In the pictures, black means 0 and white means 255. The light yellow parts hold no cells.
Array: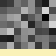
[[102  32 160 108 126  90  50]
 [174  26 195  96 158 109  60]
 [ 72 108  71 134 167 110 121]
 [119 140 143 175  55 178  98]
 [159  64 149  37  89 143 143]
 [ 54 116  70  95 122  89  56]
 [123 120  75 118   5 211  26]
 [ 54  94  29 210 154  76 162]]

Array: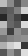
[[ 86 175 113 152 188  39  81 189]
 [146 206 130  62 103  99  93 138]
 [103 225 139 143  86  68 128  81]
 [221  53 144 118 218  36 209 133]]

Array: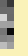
[[188 131 118 161 211 106 101]
 [159 138  11 159 105 107  55]]

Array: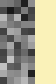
[[ 67 169 193  76  67 123 109  66 151 185  73 125]
 [133 142  97 194 136 167  76 168 126 113  25 120]
 [156 137  86 103  77  64 142 158 111 180  60  98]
 [183 161 158 126 105 124 128  70 132  34 123  31]
 [126  33 135 113  56 157 173  63 132  75  67 141]]

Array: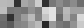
[[105 112 189 185]
 [ 91  49 118 182]
 [132 123 122  49]
 [137 155 117 167]
 [166 186 145 155]
 [186 131 127 204]
 [ 39 197 214  47]
 [153 226 226 120]
 [122 105 125 139]
 [112 179 185 121]
 [146 132 161 139]
 [201 215 161 109]]

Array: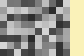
[[ 58 213  65 136  84 185 157 202]
 [ 71 160  70 201 193  65 206 118]
 [207 103  65 189 166 104 184 120]
 [ 70 195 136 185 124  74 204  78]
 [ 59  71  42 176 119  46 164  82]
 [125 196 192  78 205  87 155 124]
 [137 130 111 213 190 158 100 189]
 [204 135 210  73 204 180  44 105]
 [ 52  53 138 100  49  90 199  53]
 [ 93 140 167 165  69 181 169 210]]

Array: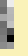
[[139 126 117 110 168 110 124]
 [152   2  75 193 181 184 236]]

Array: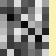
[[ 61 168 212 188 170 157  62 129]
 [210  57  60 106 102   8  52  92]
 [ 44  72 192 230 111  73 112 220]
 [ 77  77  48 180  10 221  66  93]
 [118 136 198  35 181 141 124  76]
 [ 98  52  10 177 155 237 215 236]
 [210  83 213  30  93  73  88 160]]

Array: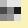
[[137  74 187]
 [148 129 230]
 [221  27 229]]
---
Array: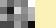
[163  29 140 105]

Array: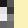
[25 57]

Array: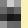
[129  77  30]

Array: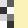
[226 249]

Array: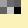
[159 199]

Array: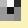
[185  18 137]

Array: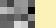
[117 170 107 202]

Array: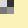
[217 148]
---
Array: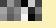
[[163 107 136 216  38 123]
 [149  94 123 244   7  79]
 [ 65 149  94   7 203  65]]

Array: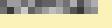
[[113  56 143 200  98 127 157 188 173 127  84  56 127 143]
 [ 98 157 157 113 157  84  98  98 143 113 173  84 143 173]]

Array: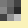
[[136  91  41]
 [120 104  67]
 [ 67 148 192]]

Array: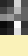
[[138 154 111  98]
 [ 66  98 184  98]
 [ 38  51 212  82]
 [ 24  38 224  66]
 [ 10  24 250  51]]

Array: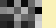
[[136 149  94 180  79   1]
 [ 65  13 149  13 107 180]
 [ 51  51 164 107  94 196]
 [ 38  26 121  38  65 210]]

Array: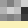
[[180 209 194  47]
 [156 128 168 209]
 [143 128 143  61]]

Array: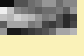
[[238 193 134 121 109  94 109 109 121  94 150]
 [193 181 209 193 181 150 121 134  82  42  58]
 [150  26  26  42  58  70  82 109 165 165 181]
 [ 94 165 165 165 121 134  70  58  82  42  70]
 [ 14  14  82  82 109 121 150 150 109 134 134]]
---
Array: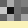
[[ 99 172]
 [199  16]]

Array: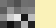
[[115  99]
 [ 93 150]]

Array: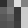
[[ 46 106]
 [ 98 121]]

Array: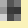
[[172  85]
 [150  57]]

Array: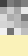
[[ 64 124]
 [169 204]]

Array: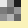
[[232 141]
 [123 106]]

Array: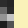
[[ 44  37]
 [103  42]]

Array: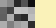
[[157 137]
 [ 99  66]]
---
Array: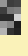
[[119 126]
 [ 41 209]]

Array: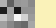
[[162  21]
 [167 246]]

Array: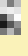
[[238 228]
 [177 252]]

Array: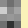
[[140 163]
 [152 145]]

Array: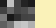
[[103  70]
 [ 25  47]]

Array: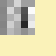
[[213 161]
 [177 201]]

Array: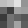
[[ 62 162]
 [115 100]]

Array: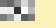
[[233  47]
 [156 235]]
